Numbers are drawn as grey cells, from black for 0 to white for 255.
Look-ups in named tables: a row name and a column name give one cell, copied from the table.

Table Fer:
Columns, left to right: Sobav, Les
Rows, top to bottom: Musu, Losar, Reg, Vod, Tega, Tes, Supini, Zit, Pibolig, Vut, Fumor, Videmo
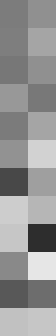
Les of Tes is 210
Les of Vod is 120
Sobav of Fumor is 88
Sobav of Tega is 123
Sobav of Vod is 152
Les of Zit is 182
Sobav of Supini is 72
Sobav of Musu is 124
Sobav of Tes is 146
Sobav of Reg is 119
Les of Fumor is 109
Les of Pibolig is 45
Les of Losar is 165
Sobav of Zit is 205
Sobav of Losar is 126
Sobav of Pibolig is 198
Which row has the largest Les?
Vut

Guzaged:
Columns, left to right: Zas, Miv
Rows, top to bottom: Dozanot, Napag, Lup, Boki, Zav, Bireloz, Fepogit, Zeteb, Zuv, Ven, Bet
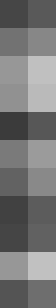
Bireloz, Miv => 155
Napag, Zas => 114
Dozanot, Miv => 89
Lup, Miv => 192
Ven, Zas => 151
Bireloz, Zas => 122
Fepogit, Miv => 137

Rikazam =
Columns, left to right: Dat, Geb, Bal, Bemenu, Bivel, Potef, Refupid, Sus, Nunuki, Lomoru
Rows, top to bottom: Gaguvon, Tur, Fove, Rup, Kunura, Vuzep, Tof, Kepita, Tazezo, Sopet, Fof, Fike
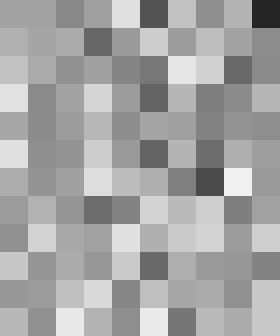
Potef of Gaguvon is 83
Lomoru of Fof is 201
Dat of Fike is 183
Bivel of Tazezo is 224
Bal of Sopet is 171
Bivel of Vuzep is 153
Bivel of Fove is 133
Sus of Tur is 189
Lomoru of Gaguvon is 37
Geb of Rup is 138
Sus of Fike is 185
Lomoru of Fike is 201
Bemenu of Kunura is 184

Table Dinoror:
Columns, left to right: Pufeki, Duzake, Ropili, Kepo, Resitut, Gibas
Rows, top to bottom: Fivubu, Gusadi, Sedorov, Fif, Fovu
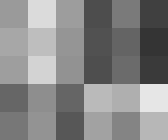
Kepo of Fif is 186
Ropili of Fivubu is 157
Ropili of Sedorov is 146
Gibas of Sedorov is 58
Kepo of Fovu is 162
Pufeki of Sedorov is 158

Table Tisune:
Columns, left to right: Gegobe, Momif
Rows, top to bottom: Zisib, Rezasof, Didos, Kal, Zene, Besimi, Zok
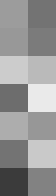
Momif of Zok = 130
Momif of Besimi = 201
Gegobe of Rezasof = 152
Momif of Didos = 186
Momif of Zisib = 115
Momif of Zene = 151
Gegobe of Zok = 59
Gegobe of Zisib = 156
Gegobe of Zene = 173
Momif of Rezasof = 123
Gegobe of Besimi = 115

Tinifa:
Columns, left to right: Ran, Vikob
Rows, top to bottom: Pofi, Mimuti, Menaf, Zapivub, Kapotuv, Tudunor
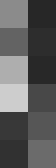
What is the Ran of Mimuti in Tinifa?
99
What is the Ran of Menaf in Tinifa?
174
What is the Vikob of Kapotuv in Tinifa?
86
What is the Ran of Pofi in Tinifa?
139
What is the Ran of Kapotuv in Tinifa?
56
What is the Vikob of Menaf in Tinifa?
40
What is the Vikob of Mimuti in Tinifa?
45
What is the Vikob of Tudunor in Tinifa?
107

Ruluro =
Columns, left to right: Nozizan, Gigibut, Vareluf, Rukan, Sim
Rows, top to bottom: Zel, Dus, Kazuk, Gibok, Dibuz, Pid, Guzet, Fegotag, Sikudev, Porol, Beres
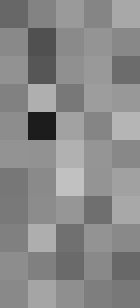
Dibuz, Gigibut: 28
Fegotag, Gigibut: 140
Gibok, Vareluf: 120
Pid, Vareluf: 177
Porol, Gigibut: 128
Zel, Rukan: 133
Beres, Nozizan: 137
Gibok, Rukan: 157

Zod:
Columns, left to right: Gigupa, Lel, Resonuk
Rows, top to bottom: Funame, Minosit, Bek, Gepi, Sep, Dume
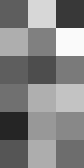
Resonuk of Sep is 136
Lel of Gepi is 175
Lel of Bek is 77
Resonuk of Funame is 56
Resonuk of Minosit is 250
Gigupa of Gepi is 112

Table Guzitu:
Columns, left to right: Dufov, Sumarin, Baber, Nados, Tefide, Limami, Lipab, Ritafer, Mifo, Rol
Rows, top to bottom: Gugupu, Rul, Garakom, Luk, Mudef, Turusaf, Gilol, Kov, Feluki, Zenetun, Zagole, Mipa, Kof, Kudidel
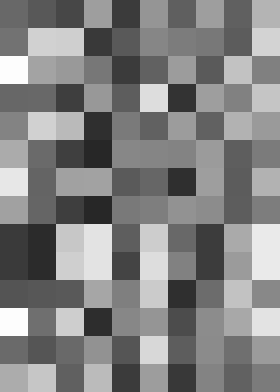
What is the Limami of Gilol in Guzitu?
102
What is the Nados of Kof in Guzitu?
146
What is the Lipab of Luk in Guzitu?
51
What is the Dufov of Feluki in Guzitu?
58
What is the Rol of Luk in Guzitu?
197
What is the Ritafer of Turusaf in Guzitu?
155
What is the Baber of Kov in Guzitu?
62
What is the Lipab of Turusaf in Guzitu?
131
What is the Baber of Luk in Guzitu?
62
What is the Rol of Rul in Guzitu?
211
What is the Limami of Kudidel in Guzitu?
157
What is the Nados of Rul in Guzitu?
57
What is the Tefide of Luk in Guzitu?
93
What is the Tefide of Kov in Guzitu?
121

